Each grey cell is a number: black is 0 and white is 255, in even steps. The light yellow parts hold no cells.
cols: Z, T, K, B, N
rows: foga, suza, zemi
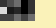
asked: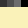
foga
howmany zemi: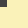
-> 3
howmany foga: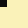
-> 0
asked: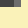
zemi

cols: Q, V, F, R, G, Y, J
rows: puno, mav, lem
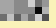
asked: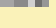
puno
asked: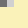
lem
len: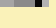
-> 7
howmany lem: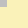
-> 1
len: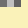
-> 3
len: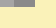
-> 5
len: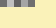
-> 5

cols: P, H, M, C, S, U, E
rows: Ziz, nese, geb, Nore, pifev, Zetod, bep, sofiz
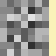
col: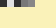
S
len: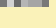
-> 7
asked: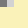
sofiz
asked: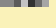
nese
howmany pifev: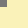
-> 3

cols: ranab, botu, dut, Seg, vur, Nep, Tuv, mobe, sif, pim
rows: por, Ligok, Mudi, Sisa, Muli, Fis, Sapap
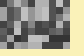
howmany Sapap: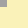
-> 3
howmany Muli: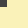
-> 5
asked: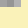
Sapap
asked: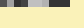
Fis
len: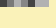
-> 7
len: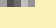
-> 5

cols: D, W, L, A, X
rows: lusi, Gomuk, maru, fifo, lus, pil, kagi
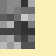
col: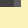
L
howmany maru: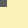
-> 1
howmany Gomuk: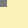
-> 2
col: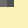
X
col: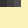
A
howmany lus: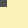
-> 0

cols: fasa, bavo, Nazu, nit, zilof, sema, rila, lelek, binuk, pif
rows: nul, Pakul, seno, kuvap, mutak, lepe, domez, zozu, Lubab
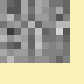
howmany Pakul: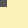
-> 2
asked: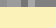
zozu
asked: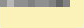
Lubab
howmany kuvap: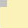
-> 0
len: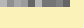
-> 10

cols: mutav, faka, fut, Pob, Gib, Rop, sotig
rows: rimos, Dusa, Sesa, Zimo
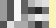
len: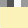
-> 4
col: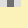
sotig
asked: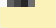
Dusa
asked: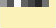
Dusa

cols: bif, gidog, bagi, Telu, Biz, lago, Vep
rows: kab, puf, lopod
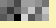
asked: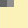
puf
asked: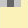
puf
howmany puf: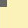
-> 3
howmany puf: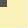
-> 0
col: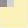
Telu

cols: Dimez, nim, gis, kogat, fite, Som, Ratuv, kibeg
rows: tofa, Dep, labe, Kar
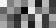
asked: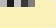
Kar
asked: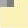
tofa
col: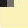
Som

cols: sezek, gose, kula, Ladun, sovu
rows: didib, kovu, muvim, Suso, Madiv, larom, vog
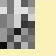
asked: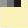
Madiv
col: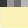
Ladun
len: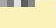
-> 5
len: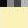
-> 4
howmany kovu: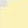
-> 3

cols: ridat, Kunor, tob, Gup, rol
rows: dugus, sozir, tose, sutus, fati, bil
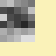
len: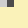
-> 2
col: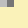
rol
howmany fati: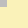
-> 0
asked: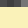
tose
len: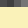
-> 4
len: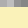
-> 4

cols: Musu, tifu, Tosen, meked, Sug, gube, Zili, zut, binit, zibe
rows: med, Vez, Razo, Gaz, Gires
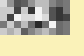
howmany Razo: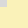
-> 3
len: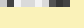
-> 10
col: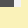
zut
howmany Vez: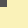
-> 1
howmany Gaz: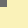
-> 3

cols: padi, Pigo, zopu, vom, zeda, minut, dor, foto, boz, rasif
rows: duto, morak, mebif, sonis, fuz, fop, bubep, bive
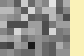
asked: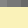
fop
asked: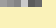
mebif
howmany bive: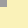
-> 0
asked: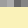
fop
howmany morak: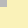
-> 4
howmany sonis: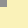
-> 0
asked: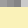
mebif

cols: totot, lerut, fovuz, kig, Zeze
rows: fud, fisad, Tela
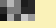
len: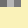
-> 3
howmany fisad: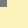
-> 2
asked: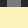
fisad

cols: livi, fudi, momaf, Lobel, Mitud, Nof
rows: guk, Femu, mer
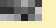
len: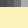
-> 4
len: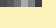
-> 6
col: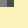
Mitud
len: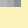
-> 3
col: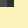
livi

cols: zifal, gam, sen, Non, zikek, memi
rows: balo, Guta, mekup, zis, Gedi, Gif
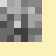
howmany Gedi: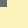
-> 4
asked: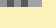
mekup
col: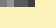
Non
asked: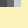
zis
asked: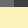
Gedi

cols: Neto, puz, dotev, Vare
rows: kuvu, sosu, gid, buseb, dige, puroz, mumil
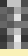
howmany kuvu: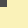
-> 1
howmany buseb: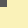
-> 1

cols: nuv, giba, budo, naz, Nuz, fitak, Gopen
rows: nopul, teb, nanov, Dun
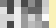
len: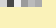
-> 6
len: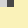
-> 2
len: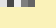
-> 5
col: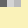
Nuz
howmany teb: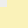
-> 1
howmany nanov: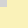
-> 3
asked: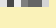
teb

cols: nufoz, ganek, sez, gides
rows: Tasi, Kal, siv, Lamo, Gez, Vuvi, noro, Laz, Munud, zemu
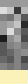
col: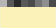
gides
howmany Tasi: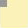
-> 4
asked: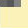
Munud
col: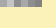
sez
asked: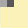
siv
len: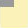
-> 2
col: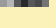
gides

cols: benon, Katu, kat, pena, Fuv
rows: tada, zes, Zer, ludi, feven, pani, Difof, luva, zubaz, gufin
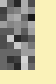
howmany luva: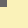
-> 3
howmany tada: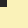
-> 1

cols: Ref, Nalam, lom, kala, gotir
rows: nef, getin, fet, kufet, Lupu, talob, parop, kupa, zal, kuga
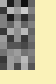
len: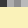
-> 4
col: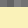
gotir
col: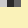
kala
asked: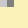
getin
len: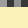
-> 4
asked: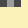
kuga
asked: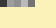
zal

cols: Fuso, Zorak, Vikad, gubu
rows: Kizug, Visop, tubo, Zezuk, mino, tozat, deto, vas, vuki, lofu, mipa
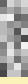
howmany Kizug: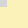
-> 2
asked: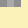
Visop
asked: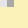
vas

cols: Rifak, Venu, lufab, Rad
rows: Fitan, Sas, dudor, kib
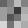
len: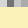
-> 4
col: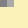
Rad

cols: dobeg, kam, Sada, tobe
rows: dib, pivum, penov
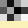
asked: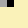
pivum
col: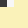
tobe

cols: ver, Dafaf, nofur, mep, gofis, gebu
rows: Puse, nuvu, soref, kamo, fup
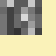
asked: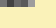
kamo
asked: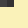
fup
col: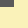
nofur
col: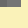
ver
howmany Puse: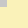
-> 2

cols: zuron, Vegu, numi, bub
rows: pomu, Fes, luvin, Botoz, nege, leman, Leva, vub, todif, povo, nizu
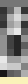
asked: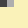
luvin
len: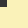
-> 1
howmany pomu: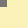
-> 4

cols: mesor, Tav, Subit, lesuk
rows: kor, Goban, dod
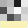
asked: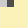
dod
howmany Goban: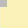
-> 0

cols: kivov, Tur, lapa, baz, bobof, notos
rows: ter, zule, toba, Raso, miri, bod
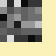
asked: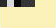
ter
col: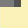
Tur
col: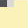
Tur
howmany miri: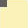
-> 4
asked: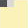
bod
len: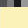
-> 4

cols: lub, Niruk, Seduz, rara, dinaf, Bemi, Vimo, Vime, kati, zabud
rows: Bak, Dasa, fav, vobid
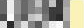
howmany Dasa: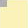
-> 1
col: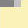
dinaf
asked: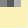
vobid

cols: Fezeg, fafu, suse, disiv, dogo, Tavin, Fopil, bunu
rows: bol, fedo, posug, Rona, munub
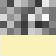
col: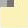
bunu
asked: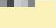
munub
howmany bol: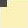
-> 1
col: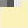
dogo
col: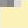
Fezeg
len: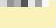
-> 7

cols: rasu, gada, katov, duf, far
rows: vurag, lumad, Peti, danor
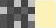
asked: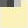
Peti
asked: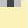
vurag

